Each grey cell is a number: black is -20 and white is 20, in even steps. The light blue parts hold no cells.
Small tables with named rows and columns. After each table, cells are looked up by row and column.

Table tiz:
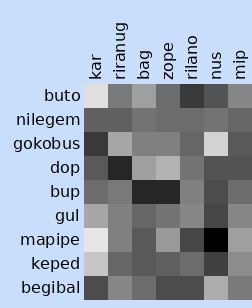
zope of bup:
-14
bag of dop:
5
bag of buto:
5
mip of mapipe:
5
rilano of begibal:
-8
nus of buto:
-7
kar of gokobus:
-11
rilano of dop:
-2
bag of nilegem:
-2
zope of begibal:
-8
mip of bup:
-3
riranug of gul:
0
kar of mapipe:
16
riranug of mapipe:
0
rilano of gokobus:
-4
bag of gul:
-4
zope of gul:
-2
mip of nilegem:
-4

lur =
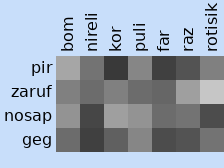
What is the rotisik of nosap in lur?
-8
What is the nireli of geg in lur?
-10
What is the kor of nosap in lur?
5
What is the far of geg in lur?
-8
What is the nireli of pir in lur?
-2
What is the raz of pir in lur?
-7
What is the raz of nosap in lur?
-2
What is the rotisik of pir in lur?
0
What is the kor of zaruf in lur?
0
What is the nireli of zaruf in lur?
-3
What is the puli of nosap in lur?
3

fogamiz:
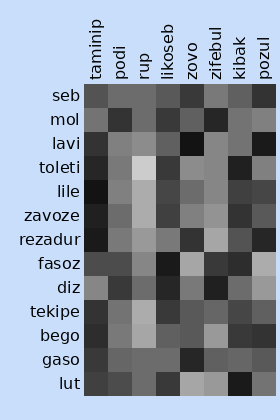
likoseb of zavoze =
-10
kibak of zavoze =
-12
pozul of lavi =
-16
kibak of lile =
-10
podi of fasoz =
-8
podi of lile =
0
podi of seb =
-3
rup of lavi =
2
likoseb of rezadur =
-1
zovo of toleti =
2
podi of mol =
-12
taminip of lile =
-17
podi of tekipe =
-2
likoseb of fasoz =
-16
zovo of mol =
-5
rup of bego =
6
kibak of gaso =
-4
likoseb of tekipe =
-11
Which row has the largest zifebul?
rezadur

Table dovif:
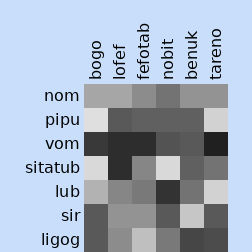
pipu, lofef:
-6
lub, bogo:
8
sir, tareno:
-6
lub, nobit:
-12
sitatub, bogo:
14
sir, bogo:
-6
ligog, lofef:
2
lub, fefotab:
-1
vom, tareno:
-15
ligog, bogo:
-6
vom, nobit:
-7
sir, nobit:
-6
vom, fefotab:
-13
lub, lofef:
1
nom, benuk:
3
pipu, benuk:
-5
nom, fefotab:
2
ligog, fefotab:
10

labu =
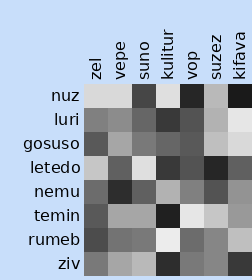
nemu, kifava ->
3
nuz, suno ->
-9
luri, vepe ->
2
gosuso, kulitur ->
-4
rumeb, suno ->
-1
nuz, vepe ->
14
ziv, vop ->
-1
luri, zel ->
0
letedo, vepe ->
-5
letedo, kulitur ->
-11
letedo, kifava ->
-5
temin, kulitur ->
-15
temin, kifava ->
4
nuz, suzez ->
9
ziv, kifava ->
-11
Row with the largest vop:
temin

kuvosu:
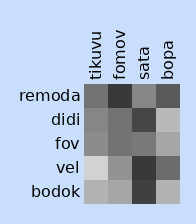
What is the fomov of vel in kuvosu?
3
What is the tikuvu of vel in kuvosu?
13
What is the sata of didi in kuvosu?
-9
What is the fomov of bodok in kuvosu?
6
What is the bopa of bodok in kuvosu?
8
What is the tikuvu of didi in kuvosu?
1
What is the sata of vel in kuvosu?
-11

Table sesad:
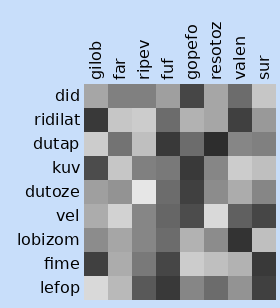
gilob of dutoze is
5
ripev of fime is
-1
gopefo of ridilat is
8
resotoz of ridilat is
6
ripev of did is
0
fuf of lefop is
-11
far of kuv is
11
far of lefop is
9
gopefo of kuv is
-11
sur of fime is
-11
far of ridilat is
11
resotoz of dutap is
-13
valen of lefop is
3
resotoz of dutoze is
2
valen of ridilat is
-10
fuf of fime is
-9
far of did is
0
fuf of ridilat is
-3
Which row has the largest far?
vel

